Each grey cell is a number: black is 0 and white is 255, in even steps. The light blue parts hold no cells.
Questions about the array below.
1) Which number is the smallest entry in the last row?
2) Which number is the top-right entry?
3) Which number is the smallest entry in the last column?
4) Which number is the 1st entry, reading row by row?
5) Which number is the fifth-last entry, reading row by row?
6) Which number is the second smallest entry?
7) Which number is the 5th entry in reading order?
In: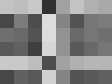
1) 71
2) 169
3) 97
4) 195
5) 209
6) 63
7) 161

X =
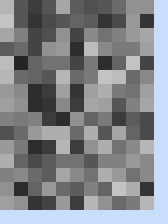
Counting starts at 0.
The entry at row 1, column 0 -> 195
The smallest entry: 37
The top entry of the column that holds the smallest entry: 86
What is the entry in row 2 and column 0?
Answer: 166
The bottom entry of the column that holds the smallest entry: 145
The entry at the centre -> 60
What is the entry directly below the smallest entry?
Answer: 106
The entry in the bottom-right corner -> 182
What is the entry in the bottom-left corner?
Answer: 159
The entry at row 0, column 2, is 60
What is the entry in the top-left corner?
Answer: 182
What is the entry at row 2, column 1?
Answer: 129
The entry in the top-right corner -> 145
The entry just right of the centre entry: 166
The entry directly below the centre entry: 145

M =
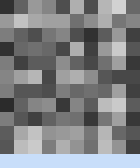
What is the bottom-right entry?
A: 64
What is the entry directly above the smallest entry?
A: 125
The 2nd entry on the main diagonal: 194
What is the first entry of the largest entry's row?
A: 49
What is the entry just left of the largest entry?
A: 182
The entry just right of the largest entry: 104
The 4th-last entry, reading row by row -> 112
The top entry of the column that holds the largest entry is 210
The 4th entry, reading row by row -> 133
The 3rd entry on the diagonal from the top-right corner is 92
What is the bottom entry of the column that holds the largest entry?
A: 147
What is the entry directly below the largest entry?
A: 118
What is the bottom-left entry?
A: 86
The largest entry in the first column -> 153
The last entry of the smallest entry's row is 92
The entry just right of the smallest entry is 98
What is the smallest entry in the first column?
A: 43
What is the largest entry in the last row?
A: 202
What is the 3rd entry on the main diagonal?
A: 78
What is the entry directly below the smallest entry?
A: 125

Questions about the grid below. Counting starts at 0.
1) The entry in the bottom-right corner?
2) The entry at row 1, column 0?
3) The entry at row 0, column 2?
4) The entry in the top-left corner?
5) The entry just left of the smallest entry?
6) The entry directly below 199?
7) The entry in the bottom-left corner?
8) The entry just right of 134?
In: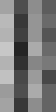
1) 100
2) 185
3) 141
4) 163
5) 199
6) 179
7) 163
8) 121

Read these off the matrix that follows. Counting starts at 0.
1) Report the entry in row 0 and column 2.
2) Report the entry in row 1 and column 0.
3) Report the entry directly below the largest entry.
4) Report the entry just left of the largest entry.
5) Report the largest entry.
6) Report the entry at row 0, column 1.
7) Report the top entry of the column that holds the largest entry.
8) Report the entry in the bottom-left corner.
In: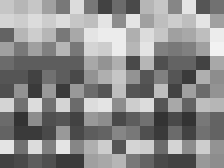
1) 198
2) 212
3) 168
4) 160
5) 242
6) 182
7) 113
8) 66

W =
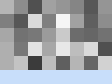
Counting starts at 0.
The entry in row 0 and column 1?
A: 141
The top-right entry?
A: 149
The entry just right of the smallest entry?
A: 189
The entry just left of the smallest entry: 195
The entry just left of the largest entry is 127
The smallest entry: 59
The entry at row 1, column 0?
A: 127
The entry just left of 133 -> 149
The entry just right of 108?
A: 102
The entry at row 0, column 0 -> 181
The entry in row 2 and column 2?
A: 120
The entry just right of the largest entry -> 161

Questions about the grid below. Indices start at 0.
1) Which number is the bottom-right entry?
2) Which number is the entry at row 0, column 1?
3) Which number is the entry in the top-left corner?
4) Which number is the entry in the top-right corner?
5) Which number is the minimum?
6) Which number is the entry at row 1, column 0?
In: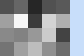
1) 108
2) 102
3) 81
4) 89
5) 38
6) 160

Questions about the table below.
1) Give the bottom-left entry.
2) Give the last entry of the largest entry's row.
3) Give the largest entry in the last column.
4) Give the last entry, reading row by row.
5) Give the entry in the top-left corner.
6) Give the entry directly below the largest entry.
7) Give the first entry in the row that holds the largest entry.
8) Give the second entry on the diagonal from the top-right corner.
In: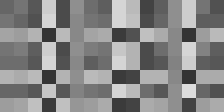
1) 157
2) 81
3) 186
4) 171
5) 102
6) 67
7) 102
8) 94
